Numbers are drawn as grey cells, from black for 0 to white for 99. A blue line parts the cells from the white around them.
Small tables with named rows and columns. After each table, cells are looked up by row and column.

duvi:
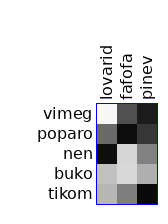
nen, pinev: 50
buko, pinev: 68
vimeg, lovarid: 96
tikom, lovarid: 71
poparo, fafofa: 5
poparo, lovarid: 41
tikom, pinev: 4
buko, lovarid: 75
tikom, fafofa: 49
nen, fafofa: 83
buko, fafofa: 84
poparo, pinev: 21
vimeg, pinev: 11
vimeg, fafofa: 31
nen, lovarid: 6

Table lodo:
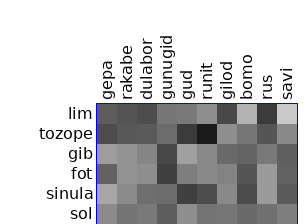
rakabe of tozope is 34
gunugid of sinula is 42
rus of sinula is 60
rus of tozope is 33
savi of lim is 78
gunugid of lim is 46
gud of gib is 62
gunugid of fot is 25

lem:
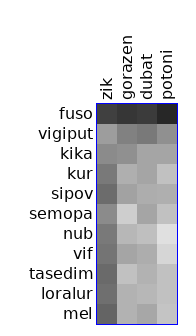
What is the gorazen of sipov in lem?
63
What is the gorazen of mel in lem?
69
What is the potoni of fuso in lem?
15
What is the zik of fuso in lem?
25
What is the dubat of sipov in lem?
67
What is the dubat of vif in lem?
67
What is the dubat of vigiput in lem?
47
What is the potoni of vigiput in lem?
56
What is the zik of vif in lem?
45
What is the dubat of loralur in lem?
71
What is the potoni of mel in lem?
76
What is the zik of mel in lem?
39
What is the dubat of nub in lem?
74
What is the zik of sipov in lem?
42
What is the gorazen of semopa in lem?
80
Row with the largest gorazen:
semopa

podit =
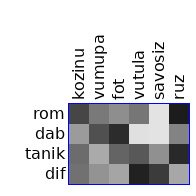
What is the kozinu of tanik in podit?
42
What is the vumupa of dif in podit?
57
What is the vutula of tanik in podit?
34
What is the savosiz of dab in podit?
88
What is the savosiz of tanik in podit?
56
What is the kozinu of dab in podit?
60
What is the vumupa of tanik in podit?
66
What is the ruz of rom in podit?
11
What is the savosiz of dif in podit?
23
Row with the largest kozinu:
dab

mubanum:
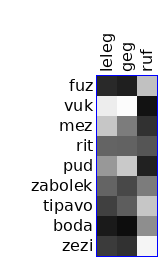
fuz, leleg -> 16
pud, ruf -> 13
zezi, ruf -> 95
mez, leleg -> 77
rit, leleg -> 39
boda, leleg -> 10
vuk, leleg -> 92
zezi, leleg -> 23
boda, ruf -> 55
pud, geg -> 78
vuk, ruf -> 7
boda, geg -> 5
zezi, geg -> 19
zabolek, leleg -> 39
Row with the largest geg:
vuk

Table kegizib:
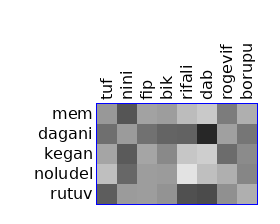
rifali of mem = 73
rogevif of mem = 48
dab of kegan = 80
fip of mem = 63
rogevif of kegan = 42
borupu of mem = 68
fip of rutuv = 61
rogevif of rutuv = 56
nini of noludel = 40
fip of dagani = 44
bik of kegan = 53
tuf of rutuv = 36
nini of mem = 33
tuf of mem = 59

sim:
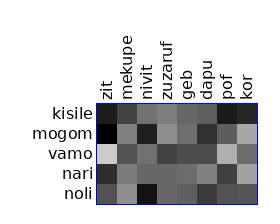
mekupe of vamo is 32
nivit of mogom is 12
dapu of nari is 50
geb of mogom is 43
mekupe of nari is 48
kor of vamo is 42
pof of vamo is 68
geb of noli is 37
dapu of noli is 23
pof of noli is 32
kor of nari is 63
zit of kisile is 11
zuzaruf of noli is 40

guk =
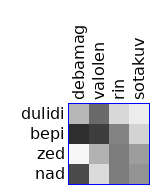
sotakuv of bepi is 82
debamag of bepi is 18
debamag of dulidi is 71
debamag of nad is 29
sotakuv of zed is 61
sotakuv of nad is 57

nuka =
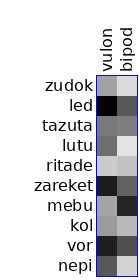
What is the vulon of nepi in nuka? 34
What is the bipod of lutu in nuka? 88
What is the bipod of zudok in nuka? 85
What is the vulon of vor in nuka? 12
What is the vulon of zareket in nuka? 11
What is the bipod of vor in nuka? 31
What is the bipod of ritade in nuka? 75
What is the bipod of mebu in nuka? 14
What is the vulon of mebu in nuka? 64
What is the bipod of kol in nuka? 72
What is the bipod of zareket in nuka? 38
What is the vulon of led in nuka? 1
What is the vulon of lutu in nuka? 43
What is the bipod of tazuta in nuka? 49
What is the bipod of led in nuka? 34
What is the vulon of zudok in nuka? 63
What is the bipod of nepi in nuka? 82
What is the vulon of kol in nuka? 60
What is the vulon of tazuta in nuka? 47
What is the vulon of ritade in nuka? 79
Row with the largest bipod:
lutu

